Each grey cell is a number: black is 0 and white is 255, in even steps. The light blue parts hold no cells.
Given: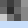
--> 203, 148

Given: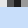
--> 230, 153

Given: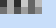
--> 201, 187

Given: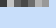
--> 195, 180

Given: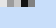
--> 229, 199

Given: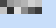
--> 223, 208

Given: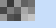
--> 196, 180

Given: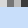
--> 216, 188
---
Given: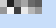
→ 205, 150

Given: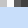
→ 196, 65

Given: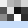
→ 239, 44

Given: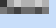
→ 52, 120

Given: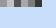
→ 152, 55

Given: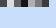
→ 72, 59
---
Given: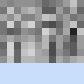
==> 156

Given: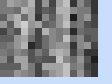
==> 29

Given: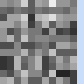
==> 164

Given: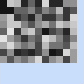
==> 186

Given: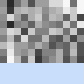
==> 83

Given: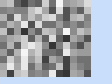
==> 113

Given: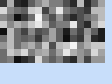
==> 201

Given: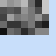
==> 91
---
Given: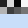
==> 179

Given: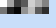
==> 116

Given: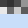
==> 232

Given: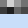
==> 58

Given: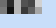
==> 121

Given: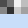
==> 134

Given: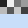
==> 187

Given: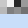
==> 184

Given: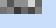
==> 115
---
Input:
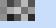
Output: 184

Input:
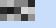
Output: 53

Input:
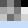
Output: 154

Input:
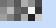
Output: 34

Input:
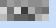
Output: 172

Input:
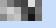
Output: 21
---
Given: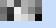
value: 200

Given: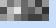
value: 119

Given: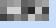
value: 150

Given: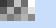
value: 86

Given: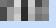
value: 102

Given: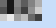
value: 23

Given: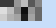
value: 58

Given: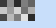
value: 142
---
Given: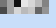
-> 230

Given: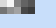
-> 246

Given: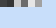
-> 230

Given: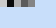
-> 202

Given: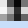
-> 246

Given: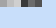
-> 207
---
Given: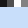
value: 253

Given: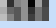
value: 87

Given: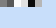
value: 251

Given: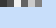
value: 241

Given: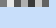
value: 86

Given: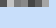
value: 125

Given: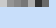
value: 135

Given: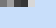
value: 66

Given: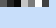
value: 8

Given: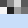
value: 158
